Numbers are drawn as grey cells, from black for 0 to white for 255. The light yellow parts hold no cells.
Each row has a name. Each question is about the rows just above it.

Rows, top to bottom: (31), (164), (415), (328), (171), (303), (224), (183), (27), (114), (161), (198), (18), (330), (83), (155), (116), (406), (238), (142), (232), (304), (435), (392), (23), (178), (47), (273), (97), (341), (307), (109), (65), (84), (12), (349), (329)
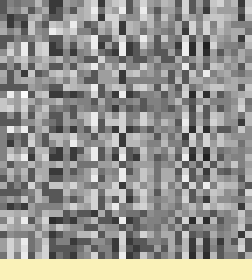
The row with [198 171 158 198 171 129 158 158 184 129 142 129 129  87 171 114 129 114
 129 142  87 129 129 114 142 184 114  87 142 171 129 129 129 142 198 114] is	(83)
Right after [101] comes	[87]
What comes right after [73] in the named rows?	[198]
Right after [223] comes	[114]

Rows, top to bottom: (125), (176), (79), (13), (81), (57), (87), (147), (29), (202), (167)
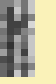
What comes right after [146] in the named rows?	[103]
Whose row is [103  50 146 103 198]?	(87)
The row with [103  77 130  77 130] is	(202)
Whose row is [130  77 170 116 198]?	(57)
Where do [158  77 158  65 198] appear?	(147)
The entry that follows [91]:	[198]
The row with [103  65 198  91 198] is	(167)

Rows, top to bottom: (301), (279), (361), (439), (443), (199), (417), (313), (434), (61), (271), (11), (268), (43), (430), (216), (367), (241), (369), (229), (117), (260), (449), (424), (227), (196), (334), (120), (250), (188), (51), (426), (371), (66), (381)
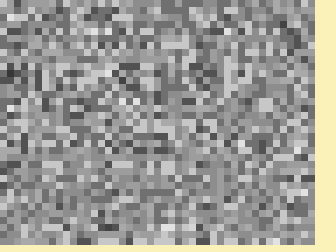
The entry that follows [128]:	[112]
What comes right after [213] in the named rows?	[82]
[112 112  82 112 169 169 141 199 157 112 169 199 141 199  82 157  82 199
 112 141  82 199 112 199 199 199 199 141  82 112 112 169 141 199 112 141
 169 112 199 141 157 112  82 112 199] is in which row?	(417)
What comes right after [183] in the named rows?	[157]
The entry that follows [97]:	[199]

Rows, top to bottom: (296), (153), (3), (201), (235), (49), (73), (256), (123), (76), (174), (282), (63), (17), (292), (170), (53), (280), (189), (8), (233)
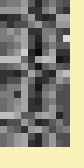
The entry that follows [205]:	[38]
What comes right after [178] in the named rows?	[24]
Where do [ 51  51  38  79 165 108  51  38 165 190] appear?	(174)
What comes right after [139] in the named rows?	[165]

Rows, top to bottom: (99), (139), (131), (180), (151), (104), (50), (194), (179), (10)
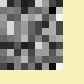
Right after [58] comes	[156]
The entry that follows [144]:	[215]
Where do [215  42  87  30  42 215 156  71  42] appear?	(99)

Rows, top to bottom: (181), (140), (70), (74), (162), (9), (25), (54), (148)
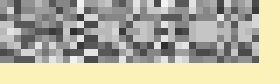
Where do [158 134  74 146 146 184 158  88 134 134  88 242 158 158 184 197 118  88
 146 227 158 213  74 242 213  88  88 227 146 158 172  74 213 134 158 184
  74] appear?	(181)
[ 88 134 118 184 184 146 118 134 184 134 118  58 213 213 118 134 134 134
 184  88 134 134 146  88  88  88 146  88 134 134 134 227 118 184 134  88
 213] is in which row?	(70)
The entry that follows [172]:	[74]
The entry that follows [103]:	[184]

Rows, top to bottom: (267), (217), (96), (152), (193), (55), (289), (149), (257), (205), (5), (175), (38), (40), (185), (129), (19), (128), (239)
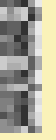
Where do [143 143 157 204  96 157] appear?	(239)
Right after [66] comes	[157]

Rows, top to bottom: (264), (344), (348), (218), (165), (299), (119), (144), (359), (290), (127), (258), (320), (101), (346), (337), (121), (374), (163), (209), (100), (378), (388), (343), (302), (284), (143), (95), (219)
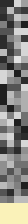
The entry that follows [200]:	[175]
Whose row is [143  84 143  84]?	(302)
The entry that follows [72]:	[175]
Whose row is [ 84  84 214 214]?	(165)
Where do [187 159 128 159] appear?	(388)
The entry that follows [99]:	[143]
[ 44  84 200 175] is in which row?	(348)

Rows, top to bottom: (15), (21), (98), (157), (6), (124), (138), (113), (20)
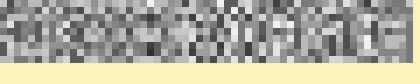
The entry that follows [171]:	[92]
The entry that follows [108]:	[186]

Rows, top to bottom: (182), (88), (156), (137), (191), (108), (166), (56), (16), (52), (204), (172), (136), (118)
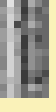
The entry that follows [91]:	[120]
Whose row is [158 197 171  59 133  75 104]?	(108)

